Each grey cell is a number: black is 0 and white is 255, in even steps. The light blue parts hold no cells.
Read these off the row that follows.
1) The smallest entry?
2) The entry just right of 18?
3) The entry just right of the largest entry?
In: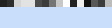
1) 18
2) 88
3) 33

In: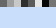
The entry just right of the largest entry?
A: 6
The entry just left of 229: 91

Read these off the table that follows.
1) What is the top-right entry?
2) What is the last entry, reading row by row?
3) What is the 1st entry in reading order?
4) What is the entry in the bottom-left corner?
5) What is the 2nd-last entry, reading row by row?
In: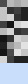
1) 185
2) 34
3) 76
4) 212
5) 34

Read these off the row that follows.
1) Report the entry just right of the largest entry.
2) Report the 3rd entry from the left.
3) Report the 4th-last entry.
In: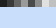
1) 192
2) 101
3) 74

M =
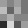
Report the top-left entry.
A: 157
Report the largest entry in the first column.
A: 189
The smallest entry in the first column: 43
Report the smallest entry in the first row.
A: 118

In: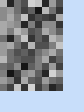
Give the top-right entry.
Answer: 80
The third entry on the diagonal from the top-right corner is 65
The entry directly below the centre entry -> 65
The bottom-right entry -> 65
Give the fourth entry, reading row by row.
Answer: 80
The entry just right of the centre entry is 80
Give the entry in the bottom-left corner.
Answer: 112
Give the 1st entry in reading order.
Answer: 183
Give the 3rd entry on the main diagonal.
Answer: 126
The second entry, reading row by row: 37
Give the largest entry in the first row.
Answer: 210
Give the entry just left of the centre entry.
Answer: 65
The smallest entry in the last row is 37
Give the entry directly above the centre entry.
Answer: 52

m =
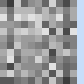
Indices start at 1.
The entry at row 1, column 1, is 114
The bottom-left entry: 88
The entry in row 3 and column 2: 128
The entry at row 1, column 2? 60
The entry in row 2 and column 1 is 170
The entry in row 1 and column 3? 197
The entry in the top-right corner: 142
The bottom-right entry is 114
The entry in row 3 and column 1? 225
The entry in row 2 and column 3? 184

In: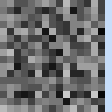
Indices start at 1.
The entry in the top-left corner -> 131
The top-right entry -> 66
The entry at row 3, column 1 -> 146
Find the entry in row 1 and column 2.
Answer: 146
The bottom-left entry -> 186
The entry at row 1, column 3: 82
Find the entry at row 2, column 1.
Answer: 119
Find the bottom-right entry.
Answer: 37
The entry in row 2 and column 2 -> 82
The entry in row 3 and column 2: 159

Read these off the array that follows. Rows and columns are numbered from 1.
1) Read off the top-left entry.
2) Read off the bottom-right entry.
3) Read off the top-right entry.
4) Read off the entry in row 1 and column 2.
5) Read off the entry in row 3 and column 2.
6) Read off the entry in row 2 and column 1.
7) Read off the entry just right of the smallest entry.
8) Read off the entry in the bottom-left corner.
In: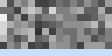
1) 200
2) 97
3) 156
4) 81
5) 97
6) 112
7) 172
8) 66

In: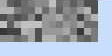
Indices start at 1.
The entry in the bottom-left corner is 138
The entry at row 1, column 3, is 80
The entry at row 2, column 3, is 123
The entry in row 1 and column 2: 96
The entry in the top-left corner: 167
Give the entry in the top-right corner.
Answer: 80
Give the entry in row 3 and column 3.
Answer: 80
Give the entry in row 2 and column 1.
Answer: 179
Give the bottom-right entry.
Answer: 123
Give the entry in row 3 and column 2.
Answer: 108
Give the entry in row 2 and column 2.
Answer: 179
